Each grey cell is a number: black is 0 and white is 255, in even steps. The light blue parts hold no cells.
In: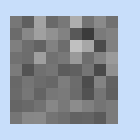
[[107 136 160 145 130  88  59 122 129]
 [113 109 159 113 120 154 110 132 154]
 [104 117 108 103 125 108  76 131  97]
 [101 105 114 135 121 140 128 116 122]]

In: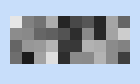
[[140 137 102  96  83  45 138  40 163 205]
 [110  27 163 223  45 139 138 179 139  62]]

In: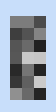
[[ 62  83 132]
 [ 87 200 197]
 [ 54  96 202]]

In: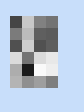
[[123 187  95  91]
 [219 116 218 232]
 [180 143 158 126]]

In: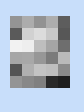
[[ 90 209 220 200  87]
 [166 168 151 123 186]
 [148 136 128  41  31]]

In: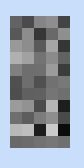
[[ 88 141  55 105 143]
 [176 161 115 139  98]
 [ 80 110  80 113 120]
 [155 146  75 181  30]
 [184 190  29 202  12]]

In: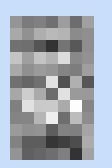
[[169 145 174 185 180 139 143]
 [196 159 195 179 220 137 146]
 [113 102 113 225  81 176  86]
 [128 225 201 202 170 253 133]
 [155 144 147  94 130 128 165]
 [148  96 102 110 127  51 162]]

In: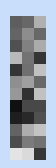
[[100 141 104]
 [185 115  53]
 [143 159 104]
 [ 16  72  72]
 [ 99 174 195]
 [228 218  54]]
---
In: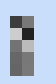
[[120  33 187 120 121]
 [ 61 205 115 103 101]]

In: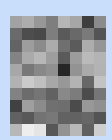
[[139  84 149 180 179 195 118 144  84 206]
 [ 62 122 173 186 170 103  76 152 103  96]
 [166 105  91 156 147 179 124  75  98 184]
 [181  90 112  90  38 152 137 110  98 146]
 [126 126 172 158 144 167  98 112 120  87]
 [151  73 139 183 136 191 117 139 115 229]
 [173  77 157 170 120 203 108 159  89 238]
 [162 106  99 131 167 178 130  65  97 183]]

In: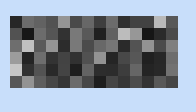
[[ 88  75 127 109 114  69]
 [185  42  75  39  40  88]
 [ 66  22 147  32  36  51]
 [ 66 151  83  87 102  76]
 [ 47 188  42  72  61  54]
 [108  97 118  37  44  69]
 [ 62  32 104 147  45  30]
 [103  89  75  81  99  71]
 [ 74 121 121  49  30 107]
 [149  50  44  67  68  53]
 [ 82  85 148  51  41  70]
 [ 98 108  90 110  83  94]
 [108  23 193  36  49 147]
 [ 39  82 110 156 198  87]]

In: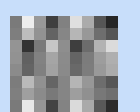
[[ 38  85 219 175 171  86 111  44]
 [ 86 110 179 157 153 109 120  89]
 [171 152 108 124 125 151 144 170]
 [223 182  62 100 105 181 158 218]
 [129 134 142 139 138 133 133 131]
 [ 63  99 198 165 162 101 121  67]
 [152 146 122 130 128 145 139 150]
 [237 189  51  97 100 186 159 232]
 [122 126 148 146 139 124 127 122]]

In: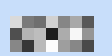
[[ 88 149  73]
 [169 247 135]
 [134 172 158]
 [209  29 252]
 [111 189 185]
 [122 180  55]
 [218  79 135]]

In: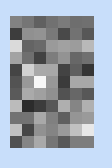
[[112  87 185 112  53 168  87 176 154 232 125]
 [110 114 156 103  95 168 103 133 149 193 125]
 [123  73 161 147  67  59  82 175  95 154  88]
 [113 121 154 125 168 152 144  87 128 132 117]
 [ 96 147 106  66 169 247 160  60 169 145 169]
 [117 144 100 111 209 152 170  44 115  70 133]
 [130  61 218 163  69  83  90 187 114 192  80]]
